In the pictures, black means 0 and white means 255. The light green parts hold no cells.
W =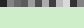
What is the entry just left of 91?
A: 105
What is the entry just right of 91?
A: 156

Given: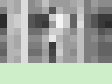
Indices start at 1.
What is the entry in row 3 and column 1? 44
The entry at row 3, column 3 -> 205
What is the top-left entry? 167
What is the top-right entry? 139
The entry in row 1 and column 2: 180
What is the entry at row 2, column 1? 125
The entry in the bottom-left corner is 125
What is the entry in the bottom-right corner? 111
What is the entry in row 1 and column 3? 167

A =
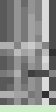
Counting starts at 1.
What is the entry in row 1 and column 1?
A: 89
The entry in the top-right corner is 75
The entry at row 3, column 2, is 105
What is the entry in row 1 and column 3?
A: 148
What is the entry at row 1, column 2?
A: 105
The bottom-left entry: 89
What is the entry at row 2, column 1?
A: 89
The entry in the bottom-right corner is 75
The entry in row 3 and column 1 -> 89
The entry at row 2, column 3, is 148

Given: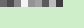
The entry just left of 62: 187
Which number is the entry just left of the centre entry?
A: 244

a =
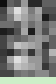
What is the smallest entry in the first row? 14
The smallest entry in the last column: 68
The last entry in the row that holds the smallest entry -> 97
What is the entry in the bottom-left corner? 68
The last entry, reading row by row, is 97
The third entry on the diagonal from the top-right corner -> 152
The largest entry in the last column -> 180
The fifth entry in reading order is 41
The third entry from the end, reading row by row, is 137
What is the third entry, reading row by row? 81
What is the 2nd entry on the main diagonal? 152

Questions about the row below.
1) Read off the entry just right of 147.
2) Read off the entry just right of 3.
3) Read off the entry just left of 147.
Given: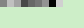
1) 3
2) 208
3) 117

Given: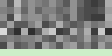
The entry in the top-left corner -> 145
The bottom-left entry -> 75
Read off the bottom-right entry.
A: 116
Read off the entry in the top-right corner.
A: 173
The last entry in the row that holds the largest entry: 47
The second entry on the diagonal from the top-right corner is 89
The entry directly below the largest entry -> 116
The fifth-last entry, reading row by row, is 103
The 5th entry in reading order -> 145
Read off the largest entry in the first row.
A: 185
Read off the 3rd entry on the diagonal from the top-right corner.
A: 60
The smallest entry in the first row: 60
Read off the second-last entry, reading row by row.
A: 159
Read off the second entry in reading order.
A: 89
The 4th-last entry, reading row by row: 129
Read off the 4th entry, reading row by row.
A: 116
